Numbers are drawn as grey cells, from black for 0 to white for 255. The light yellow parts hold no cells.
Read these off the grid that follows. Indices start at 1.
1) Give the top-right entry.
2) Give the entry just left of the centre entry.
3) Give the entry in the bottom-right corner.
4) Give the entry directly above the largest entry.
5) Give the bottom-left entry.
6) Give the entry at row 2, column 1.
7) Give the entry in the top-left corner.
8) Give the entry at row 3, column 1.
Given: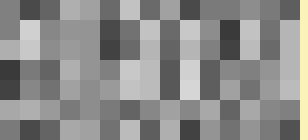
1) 94
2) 200
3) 82
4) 208
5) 122
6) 128
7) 128
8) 175

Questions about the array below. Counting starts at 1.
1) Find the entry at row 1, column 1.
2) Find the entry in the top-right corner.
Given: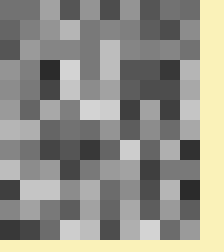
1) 114
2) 108

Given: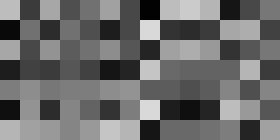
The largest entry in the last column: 161
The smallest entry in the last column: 59
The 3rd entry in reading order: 167
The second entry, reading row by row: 59
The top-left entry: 189
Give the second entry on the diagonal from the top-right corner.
173
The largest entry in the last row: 197
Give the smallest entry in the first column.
9
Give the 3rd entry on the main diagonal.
147
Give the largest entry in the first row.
203
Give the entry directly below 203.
44
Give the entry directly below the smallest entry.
217
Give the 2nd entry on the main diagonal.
113
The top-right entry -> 119
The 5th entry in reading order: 113
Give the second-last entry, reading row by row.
36
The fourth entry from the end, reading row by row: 113
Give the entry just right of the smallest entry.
189
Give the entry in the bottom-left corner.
181
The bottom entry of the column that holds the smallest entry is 21
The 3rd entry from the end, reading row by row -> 125
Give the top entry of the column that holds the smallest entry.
2

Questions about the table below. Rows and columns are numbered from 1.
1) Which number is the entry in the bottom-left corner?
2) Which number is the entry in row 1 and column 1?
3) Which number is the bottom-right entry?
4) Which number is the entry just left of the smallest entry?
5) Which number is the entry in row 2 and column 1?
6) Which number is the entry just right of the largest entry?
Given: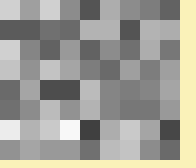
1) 146
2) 208
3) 106
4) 248
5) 91
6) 64

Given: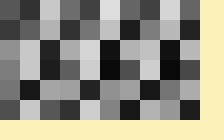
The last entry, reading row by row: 29
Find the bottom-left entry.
79
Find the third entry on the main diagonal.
35
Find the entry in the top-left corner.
87
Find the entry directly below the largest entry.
193
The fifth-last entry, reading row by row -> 131
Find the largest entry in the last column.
185
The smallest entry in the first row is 50
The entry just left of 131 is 206
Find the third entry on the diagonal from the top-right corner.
193
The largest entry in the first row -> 221
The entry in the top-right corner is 101
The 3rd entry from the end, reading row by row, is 179
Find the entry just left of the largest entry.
65
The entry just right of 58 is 94

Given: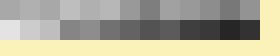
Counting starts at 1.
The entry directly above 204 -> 176
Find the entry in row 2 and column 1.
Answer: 227
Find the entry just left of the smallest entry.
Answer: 57
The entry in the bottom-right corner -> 50
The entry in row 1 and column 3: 168
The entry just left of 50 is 38
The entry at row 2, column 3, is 190
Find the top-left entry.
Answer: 168

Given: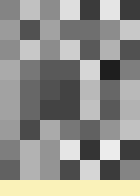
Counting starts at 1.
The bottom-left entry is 97
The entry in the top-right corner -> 59
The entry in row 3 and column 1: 140
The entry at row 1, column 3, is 140
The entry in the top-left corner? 132
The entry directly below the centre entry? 67
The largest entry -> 236
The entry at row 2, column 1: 155
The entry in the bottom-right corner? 132
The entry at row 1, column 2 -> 193
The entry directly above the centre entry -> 89
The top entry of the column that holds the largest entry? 229
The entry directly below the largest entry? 59
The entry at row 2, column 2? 81
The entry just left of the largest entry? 52

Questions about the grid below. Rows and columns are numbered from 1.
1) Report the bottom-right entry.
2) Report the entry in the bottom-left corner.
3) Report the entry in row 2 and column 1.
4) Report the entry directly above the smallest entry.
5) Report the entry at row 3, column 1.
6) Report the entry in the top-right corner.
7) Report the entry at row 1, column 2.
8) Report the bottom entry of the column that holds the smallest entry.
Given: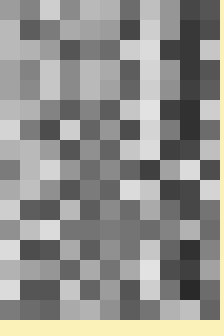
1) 100
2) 123
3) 185
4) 64
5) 185
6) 85
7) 131
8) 191

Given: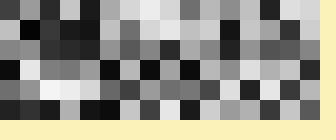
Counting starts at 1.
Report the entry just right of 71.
222
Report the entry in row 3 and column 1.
133
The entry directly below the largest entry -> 26
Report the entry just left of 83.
147
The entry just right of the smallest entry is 57
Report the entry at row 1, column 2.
155
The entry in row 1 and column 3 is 42
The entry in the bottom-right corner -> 89
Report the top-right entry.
214
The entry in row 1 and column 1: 64
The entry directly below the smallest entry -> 141
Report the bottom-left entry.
34
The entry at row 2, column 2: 4
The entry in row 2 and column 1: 192

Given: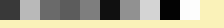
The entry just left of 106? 185
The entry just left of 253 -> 3
